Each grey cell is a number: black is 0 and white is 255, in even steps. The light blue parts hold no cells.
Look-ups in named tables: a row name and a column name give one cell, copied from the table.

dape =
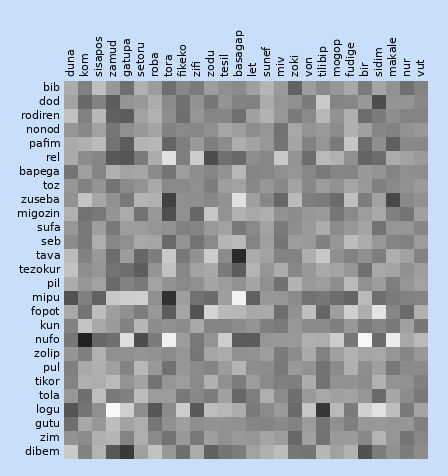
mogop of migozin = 118
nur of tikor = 145
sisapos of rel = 134
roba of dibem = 194
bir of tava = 145
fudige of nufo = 119
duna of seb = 139
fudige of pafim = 198
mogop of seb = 150
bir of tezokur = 112
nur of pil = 149
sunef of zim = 164
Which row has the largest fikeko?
logu

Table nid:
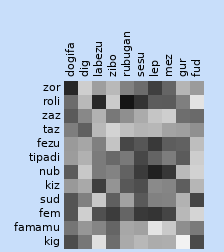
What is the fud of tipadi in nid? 205
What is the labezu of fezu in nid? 128
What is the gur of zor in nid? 181
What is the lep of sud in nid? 129
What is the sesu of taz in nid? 180
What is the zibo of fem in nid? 60
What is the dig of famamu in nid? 150
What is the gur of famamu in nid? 142
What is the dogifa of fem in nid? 84

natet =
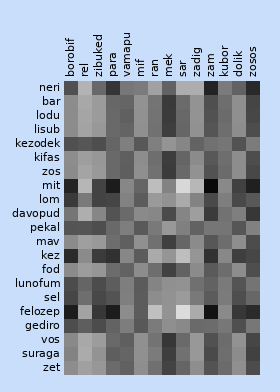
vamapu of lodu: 96
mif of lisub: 144
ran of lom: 154
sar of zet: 101
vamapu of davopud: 106
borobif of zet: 141

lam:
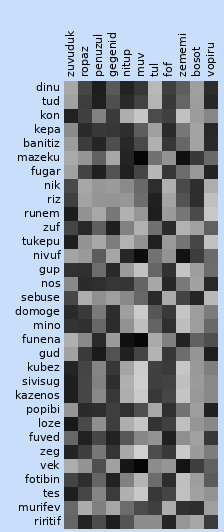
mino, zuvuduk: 51
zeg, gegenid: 52
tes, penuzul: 133
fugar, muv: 69
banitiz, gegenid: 78
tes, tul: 56
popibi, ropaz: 43
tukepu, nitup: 178
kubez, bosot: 152
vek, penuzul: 79

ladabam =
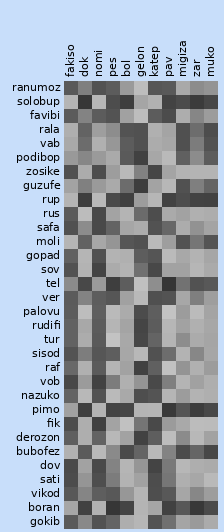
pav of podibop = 185
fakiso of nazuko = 99
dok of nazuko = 184
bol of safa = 166
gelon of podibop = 65
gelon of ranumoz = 189
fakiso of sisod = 83
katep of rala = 176
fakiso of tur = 98
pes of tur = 195
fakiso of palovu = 92
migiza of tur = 141
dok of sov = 179
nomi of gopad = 81
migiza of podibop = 96
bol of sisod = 167
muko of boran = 74
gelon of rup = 157
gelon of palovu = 76
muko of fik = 187

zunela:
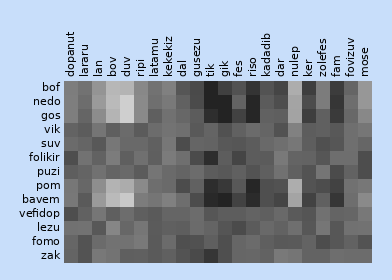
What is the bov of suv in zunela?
119
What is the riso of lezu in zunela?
91
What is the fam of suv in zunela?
86
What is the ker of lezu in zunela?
87
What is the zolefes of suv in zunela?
80
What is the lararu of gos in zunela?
101
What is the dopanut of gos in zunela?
126

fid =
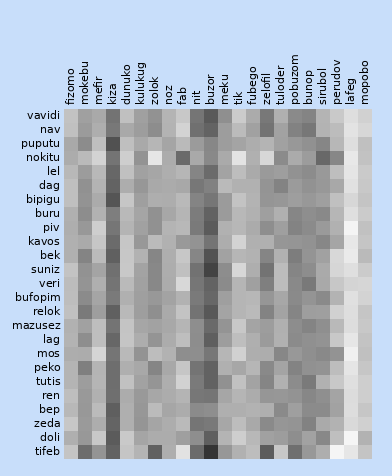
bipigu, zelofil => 149
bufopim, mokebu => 139
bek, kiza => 96
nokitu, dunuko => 206
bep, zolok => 187
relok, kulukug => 158
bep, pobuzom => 159
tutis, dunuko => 193
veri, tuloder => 188

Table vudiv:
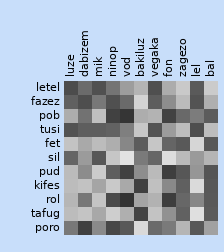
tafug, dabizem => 196
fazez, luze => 96
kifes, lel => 218
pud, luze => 187
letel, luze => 76
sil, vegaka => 102
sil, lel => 154
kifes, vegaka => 192
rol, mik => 196
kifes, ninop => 201
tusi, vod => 127
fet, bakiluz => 92
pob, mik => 192
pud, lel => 150
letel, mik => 80
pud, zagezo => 87
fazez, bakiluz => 211
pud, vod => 65
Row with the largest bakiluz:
poro

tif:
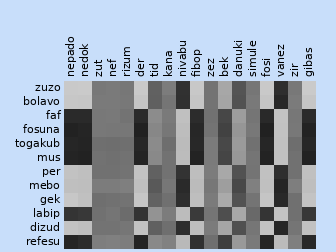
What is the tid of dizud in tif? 96
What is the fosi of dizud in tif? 195
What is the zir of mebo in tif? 126
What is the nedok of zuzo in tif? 202
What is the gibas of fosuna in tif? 35
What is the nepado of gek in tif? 199
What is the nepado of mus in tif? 36
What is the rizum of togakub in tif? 111
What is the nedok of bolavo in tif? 198
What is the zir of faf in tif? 119
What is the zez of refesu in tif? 111
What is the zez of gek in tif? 123
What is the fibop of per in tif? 190
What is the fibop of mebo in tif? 187
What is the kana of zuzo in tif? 124
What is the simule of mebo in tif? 128
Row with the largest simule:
mebo

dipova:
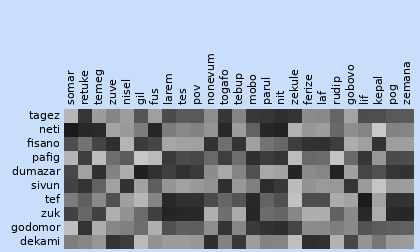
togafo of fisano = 111
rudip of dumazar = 34
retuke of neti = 40
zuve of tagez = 133
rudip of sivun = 152
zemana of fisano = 159
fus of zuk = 64
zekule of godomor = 69
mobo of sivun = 128
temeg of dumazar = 48

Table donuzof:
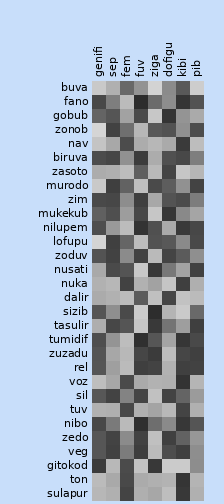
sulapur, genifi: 183
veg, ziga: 187
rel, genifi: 85
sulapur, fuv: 175
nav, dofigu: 170
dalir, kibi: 194
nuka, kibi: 63
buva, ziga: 211
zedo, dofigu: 64
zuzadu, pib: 64
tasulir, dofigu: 116
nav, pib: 189
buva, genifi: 201
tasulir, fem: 85
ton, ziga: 176
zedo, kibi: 98
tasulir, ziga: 57
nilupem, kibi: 57
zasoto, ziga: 185
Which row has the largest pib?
buva

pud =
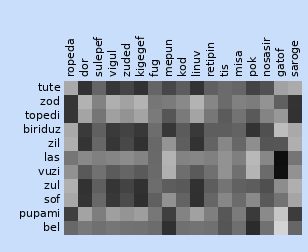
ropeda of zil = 175
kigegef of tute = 50
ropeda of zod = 53
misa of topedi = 115
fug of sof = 96
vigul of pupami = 159
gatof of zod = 96
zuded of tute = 69
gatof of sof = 115
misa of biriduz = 99
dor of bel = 120
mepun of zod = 123
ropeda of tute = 169
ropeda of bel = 104
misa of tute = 102
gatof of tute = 162
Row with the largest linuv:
zod

